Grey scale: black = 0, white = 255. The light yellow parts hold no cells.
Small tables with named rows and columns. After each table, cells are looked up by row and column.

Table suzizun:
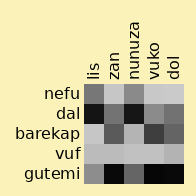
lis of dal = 20
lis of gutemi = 141
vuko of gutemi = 6
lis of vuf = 187
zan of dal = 115
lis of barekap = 198
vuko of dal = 139
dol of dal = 114
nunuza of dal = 22
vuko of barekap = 62
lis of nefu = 119
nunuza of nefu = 138

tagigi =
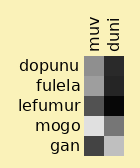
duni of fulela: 37
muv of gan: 67
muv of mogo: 224
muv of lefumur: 82
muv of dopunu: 143
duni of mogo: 118
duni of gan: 191
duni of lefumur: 7

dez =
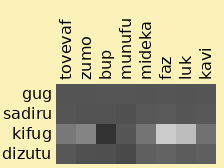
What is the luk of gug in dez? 84
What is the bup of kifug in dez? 51
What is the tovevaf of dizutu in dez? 87
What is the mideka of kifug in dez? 116
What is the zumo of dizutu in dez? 80
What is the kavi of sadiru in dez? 88
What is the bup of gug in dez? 85
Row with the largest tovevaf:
kifug

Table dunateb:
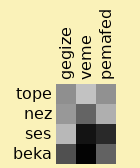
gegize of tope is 143
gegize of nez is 152
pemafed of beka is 98
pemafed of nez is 175
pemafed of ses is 41
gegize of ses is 184
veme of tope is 194
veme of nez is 100
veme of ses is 19
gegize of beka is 80
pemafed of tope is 145
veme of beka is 3

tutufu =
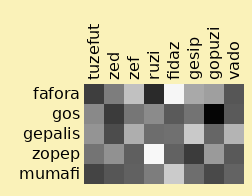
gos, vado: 90
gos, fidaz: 90
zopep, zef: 95
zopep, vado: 89
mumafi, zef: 97
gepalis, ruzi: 109
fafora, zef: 193
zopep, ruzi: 248
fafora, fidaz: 246
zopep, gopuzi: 154
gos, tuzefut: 137
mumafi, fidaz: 203
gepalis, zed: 76
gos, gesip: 115
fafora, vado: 86
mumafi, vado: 99
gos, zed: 59
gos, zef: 118
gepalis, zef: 174
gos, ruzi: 139
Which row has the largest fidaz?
fafora

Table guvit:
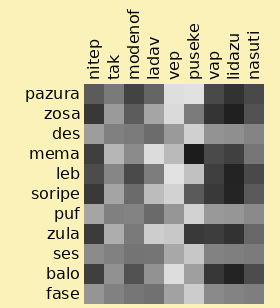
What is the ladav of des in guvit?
108
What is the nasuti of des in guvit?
132
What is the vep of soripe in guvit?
210
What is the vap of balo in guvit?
55
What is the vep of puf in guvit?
150
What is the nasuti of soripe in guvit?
90
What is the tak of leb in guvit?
134
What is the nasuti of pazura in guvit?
73
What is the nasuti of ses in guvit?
123
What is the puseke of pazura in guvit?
225
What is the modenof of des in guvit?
123
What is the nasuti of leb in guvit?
73
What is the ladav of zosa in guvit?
165
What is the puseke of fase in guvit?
204
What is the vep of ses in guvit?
168
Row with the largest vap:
puf

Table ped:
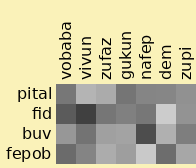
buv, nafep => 77
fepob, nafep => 201
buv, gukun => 163
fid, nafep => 119
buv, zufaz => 160
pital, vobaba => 119
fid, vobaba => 91
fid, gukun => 128
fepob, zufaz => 172
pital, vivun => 180
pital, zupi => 145
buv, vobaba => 151
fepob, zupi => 167
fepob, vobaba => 107
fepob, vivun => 132
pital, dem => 134
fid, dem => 204
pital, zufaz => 171
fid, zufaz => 118
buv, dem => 176

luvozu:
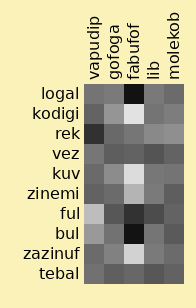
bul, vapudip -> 153
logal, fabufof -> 18
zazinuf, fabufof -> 210
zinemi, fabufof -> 180
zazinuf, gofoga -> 129
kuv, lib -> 119
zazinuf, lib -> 122
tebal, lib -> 87
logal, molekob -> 107
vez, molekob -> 99
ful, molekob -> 99
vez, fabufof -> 98

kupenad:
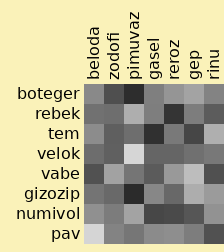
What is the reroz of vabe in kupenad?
153
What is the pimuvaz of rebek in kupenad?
174
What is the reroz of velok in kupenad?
101
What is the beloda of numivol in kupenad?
144
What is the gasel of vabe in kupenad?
91
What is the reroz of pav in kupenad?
142
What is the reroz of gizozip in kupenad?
104
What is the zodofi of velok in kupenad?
96
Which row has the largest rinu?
tem

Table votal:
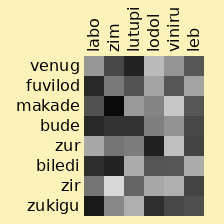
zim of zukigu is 135
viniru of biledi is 86
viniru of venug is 148
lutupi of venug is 35
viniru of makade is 199
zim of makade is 10

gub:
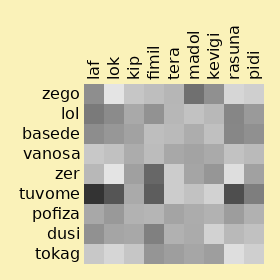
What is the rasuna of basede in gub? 135
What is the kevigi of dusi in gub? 210
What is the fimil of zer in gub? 103
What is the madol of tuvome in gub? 194
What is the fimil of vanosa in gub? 188
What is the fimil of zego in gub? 190
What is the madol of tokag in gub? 166

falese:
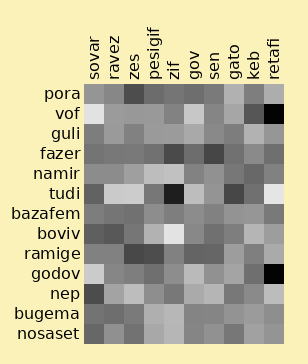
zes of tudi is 204
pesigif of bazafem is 141
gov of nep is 170
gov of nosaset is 133
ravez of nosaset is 144
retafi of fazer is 111
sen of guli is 137
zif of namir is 193
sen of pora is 122
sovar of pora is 149
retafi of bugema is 142
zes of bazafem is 113

